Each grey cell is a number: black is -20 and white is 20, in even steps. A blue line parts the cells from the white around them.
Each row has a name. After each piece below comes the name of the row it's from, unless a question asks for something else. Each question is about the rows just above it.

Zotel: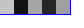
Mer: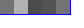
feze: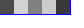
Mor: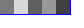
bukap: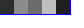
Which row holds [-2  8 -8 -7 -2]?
Mer
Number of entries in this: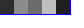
5
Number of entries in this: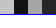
4
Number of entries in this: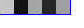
5
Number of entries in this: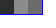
3
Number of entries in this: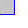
1
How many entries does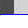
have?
2

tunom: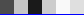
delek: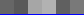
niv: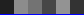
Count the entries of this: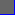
1
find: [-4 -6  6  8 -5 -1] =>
delek
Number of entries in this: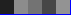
5
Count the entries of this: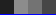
4

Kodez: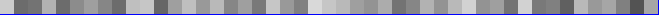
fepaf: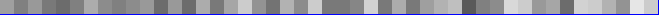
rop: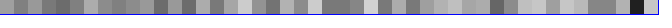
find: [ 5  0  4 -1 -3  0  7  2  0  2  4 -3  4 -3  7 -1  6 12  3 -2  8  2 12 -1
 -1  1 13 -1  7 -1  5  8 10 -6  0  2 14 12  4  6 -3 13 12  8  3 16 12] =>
fepaf
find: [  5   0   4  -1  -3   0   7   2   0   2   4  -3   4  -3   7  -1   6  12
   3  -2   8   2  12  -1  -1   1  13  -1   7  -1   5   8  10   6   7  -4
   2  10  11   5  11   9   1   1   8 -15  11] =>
rop
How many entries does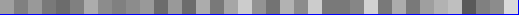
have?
37
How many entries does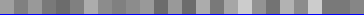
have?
26
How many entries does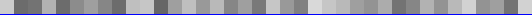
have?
38

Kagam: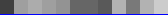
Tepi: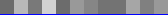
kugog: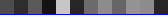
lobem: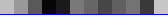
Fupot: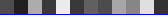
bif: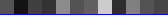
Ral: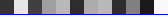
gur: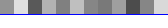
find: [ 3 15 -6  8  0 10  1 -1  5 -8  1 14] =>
gur
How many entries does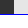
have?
2

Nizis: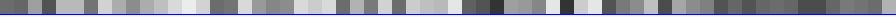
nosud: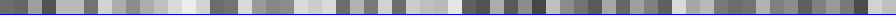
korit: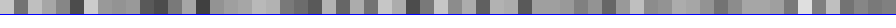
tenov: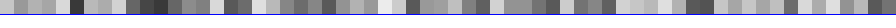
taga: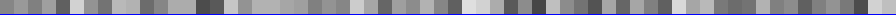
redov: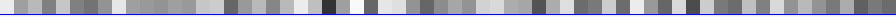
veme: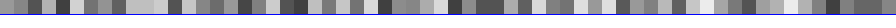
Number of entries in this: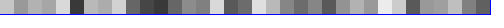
35
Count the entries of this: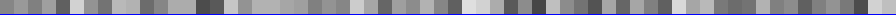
64
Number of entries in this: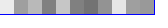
11
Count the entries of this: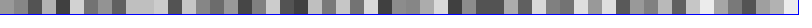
57
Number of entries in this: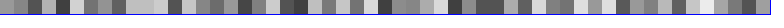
55
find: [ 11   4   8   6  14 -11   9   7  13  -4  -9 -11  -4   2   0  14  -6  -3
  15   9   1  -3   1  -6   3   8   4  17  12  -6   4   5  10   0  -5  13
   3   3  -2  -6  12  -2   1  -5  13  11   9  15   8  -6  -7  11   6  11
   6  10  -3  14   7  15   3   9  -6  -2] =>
tenov

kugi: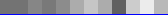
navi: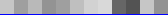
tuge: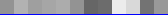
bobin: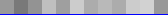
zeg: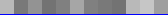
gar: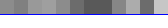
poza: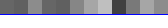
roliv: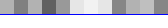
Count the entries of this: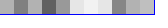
11
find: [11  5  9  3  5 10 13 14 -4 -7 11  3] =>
navi
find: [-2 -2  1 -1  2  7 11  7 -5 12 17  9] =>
kugi
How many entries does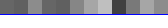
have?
12
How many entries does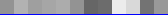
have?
12

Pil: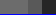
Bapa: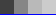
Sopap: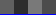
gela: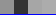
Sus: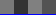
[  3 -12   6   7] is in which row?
gela
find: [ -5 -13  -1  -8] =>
Sopap
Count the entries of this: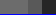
4
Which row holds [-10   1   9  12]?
Bapa

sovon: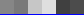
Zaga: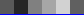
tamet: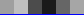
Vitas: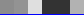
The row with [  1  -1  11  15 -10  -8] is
sovon
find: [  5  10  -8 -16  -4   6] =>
tamet
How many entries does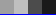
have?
4
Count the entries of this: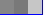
3

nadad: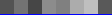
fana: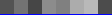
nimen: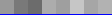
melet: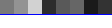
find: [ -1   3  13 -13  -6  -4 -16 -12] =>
melet
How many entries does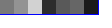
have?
7
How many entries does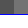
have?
2

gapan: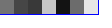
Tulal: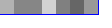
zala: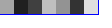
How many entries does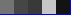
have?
5
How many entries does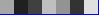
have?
7
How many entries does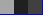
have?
3
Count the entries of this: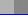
2
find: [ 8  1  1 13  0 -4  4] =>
Tulal

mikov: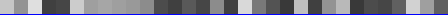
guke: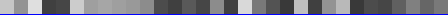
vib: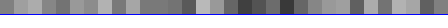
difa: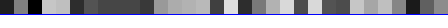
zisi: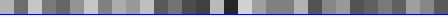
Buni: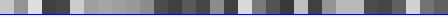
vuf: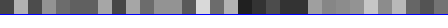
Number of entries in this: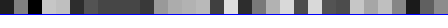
32
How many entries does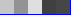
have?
5
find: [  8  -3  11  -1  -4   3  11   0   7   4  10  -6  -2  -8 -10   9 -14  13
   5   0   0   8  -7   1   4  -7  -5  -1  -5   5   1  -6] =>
zisi
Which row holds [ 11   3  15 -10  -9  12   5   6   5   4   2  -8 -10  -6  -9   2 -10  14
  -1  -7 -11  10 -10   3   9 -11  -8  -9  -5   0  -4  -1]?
guke
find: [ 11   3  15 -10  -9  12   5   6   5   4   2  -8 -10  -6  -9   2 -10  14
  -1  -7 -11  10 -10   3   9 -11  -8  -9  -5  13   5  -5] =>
mikov

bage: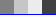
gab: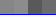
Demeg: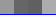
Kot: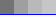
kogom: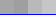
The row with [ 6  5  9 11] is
kogom
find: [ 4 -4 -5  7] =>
Demeg

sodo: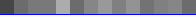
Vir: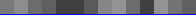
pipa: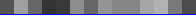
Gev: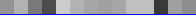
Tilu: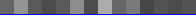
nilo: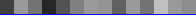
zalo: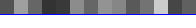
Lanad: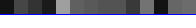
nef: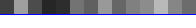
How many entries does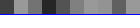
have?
10
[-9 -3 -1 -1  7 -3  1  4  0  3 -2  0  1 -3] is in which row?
sodo
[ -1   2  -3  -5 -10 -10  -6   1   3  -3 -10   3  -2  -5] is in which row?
Vir

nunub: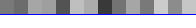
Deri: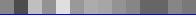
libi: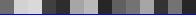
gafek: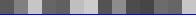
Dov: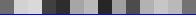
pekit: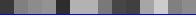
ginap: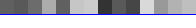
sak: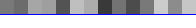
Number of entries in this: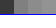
4
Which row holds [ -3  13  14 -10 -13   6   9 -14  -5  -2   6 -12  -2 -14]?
libi
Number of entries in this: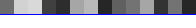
14
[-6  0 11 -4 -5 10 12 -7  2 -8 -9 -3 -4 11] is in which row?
gafek

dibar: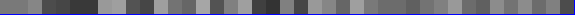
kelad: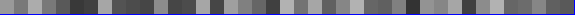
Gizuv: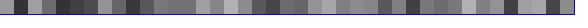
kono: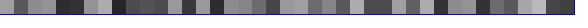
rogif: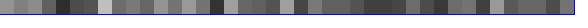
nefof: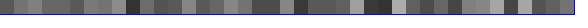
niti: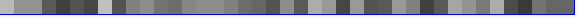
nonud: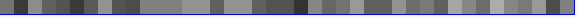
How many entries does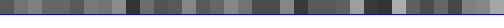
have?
36
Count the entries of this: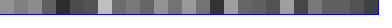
27
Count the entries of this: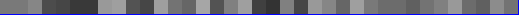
37
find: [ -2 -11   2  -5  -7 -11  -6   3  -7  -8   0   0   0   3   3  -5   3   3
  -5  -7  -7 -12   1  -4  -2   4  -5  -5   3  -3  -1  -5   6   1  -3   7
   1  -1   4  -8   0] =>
nonud
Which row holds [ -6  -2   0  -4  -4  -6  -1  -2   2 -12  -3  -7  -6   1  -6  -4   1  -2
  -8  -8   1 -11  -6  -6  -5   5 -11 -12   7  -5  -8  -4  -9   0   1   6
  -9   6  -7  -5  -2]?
nefof

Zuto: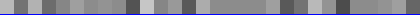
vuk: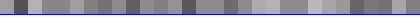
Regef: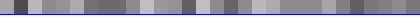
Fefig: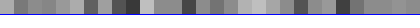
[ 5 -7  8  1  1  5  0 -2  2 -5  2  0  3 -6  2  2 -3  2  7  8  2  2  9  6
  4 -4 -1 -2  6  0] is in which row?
vuk
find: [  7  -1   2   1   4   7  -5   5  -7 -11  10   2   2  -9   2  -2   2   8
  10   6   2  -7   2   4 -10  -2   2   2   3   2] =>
Fefig
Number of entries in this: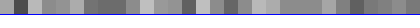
30

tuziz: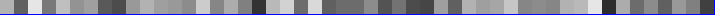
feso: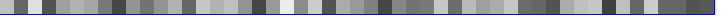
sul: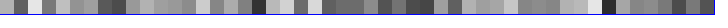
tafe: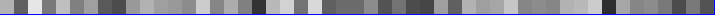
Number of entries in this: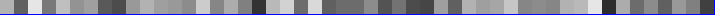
51
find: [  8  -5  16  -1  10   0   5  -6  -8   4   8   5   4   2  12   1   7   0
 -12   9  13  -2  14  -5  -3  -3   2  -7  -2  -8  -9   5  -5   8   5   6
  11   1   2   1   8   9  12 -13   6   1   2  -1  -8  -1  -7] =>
tafe
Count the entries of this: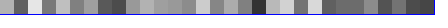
31
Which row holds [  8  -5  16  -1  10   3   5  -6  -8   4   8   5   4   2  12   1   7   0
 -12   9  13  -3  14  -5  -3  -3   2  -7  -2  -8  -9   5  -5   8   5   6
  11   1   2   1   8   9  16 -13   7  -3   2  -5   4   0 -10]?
tuziz
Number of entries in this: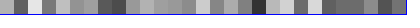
29

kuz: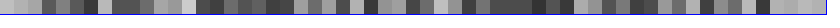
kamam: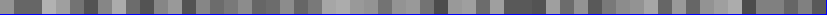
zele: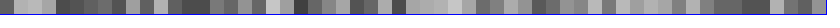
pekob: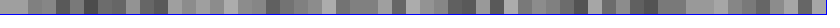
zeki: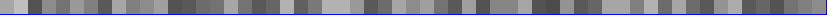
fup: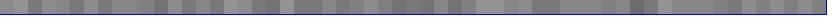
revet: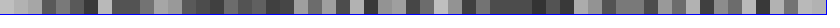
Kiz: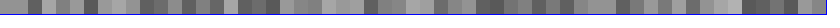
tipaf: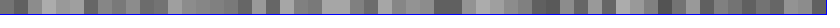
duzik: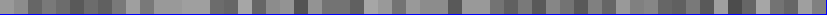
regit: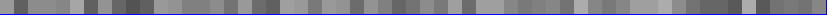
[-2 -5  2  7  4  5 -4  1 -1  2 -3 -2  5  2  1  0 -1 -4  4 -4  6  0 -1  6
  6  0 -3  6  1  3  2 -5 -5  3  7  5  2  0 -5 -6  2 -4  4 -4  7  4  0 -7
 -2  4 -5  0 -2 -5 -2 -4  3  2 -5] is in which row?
tipaf
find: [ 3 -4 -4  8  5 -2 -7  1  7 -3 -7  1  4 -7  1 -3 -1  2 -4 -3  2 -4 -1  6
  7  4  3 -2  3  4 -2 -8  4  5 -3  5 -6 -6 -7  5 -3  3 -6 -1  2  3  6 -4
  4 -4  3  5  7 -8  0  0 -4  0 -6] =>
kamam

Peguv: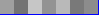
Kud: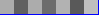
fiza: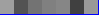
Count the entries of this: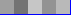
5
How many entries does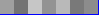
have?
7
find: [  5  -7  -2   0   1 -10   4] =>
fiza

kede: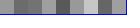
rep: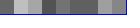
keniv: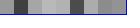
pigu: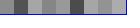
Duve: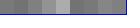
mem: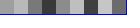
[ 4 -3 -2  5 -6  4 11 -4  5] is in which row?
kede
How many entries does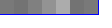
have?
7
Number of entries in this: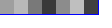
7
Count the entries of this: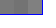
3

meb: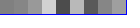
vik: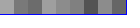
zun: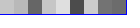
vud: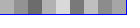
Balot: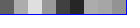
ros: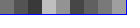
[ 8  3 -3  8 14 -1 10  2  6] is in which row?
vud
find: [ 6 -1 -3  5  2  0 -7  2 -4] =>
vik

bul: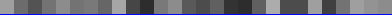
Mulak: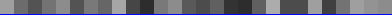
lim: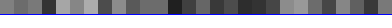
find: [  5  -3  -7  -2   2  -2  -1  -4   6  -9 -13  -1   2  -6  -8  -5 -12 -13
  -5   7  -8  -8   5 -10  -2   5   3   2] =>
bul
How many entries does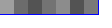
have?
7

